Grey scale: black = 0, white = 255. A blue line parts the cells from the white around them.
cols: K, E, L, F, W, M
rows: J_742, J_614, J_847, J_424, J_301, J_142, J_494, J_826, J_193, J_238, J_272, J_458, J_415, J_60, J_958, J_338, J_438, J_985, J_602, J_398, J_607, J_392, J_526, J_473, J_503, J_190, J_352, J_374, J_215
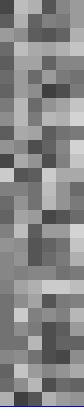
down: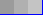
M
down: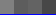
W
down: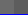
K
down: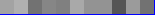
W

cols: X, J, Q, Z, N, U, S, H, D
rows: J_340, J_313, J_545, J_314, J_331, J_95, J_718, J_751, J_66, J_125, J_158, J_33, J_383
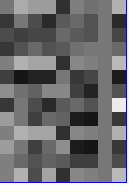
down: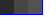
Z
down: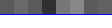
N
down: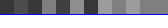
X
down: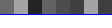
Q
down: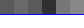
N
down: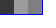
X
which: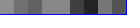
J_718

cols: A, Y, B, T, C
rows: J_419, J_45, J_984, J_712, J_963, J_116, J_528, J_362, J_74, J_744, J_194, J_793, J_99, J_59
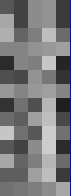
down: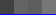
Y
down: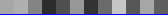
A
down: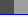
B
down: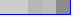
T
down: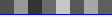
A
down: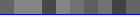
Y

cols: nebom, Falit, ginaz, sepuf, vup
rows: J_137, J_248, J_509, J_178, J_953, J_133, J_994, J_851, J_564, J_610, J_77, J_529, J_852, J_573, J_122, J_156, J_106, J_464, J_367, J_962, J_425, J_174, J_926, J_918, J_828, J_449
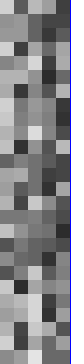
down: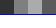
Falit
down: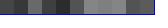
sepuf
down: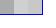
nebom
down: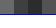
sepuf
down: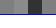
Falit
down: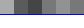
Falit

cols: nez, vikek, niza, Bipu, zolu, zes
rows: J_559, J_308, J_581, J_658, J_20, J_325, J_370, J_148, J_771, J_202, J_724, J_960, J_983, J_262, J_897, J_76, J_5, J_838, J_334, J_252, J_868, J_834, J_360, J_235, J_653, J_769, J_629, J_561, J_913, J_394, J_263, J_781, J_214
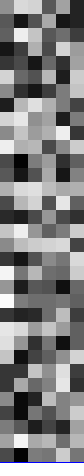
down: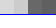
zes
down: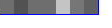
Bipu
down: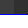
zes
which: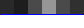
J_76
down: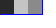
nez
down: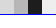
vikek

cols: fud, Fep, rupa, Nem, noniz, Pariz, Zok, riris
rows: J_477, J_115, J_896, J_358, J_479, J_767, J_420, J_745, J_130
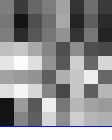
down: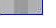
riris
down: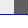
Zok
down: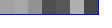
noniz
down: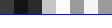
Fep
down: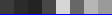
riris
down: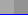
noniz
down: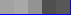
noniz

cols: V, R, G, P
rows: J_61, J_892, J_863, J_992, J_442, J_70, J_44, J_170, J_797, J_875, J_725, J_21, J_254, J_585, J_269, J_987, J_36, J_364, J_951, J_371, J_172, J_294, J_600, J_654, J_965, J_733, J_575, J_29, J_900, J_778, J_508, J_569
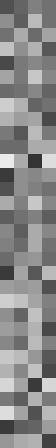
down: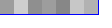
V
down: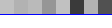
G

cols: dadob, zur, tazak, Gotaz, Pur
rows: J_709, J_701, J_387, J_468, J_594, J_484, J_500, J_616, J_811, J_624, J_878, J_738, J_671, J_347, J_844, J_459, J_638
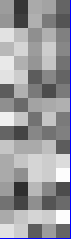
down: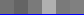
Pur
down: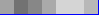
tazak

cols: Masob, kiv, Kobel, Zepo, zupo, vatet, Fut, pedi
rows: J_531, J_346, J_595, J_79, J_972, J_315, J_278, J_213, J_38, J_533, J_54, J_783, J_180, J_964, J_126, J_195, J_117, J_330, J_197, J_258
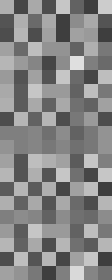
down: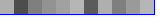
Masob
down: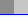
zupo
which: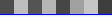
J_197
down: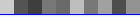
pedi
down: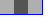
Zepo
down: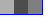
Masob
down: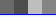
Kobel

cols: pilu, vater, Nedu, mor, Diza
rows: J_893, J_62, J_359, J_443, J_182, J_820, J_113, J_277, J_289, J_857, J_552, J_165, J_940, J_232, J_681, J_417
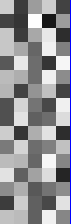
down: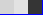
vater
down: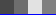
mor
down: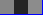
Diza
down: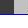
pilu
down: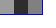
Diza
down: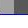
Nedu
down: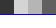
vater

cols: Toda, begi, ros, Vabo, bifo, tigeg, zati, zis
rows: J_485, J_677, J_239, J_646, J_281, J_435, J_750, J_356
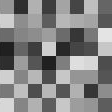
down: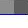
zis
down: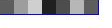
Vabo
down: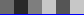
bifo
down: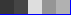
tigeg

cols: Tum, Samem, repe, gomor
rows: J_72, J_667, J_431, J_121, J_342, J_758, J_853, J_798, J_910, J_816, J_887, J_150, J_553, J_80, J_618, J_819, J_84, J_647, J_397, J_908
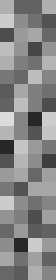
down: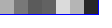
Tum
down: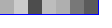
Tum
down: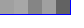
gomor
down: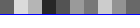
Tum
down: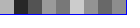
Tum
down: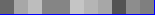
Samem
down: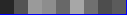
repe

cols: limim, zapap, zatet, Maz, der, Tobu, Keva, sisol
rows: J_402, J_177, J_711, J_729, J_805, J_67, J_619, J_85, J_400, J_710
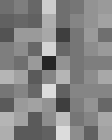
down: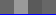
zatet
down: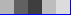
der

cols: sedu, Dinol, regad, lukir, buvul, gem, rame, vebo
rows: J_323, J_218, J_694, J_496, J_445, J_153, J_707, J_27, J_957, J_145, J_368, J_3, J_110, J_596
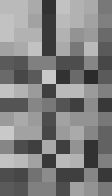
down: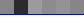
rame
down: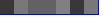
vebo
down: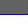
vebo
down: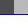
Dinol
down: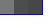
lukir

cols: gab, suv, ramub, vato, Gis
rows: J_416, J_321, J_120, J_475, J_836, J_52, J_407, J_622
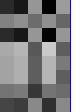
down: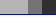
vato
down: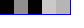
vato
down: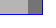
vato
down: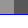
ramub
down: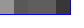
ramub
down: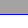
gab
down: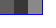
ramub

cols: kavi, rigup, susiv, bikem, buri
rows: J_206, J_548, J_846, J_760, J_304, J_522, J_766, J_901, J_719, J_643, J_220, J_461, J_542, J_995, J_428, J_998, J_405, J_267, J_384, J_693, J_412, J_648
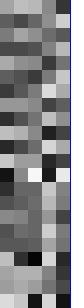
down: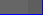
susiv
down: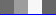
susiv
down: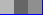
susiv
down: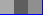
buri
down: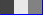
buri
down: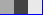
buri
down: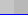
bikem

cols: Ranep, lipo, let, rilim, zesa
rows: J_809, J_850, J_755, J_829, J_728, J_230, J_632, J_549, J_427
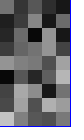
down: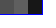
rilim
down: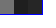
Ranep
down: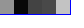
Ranep
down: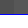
let
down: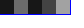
zesa

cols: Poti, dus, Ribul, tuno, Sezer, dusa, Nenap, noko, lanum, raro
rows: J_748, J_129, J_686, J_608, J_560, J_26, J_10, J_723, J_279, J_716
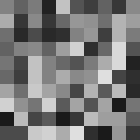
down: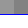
dusa
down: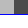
dus
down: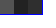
raro

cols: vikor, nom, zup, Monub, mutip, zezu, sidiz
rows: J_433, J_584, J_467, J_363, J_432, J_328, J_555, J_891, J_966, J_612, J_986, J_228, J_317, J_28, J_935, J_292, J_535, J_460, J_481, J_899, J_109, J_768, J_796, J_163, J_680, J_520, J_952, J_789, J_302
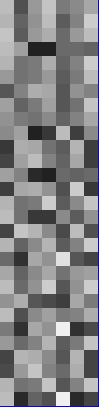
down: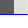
mutip
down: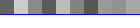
zezu
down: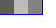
zezu
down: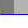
zezu
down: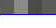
mutip
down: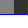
zezu

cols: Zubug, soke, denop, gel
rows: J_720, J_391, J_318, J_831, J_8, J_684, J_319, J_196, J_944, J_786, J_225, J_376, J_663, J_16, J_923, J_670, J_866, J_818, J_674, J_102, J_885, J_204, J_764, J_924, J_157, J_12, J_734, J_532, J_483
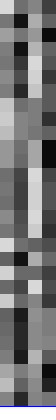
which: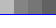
J_786
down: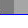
Zubug

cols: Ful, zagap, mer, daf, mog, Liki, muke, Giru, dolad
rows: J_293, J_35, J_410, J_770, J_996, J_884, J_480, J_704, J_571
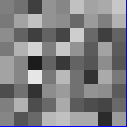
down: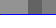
daf
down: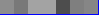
Ful
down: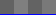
daf

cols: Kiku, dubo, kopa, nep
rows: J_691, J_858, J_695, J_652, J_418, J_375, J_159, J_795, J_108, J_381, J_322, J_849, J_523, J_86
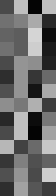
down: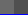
kopa
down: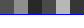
Kiku

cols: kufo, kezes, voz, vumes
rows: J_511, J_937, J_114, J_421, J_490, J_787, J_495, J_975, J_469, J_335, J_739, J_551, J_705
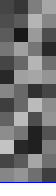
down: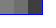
vumes
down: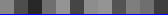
vumes
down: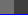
vumes
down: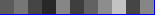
kufo

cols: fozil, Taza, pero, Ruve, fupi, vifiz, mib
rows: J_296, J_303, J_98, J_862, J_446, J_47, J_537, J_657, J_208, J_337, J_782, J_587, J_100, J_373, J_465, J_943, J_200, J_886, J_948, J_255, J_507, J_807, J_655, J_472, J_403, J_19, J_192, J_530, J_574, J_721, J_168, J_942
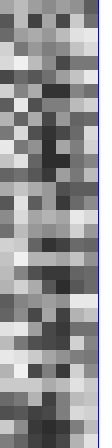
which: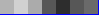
J_507
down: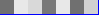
mib
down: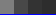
Ruve
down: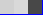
fozil
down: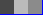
fupi

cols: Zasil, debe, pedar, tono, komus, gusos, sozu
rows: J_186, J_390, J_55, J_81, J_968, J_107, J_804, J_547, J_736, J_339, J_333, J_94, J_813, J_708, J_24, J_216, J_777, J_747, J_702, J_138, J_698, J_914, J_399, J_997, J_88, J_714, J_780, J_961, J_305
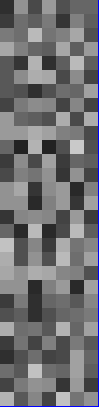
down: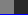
gusos
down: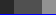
debe

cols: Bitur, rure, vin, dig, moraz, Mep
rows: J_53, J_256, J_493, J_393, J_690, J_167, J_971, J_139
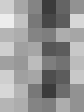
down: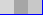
Mep
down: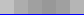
rure
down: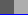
moraz
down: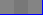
vin
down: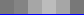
vin

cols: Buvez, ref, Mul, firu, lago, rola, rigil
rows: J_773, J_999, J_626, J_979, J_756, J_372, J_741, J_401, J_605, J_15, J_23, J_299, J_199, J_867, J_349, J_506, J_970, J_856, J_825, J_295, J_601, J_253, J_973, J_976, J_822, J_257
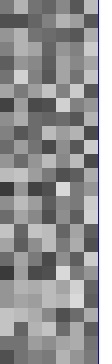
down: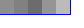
Buvez
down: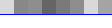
lago
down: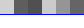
rigil
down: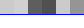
rigil
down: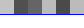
firu
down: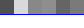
lago
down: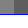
Buvez

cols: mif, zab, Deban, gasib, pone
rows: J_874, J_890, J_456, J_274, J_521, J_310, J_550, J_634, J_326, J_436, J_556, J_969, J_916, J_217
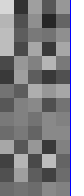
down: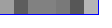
zab
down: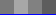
Deban
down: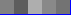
Deban

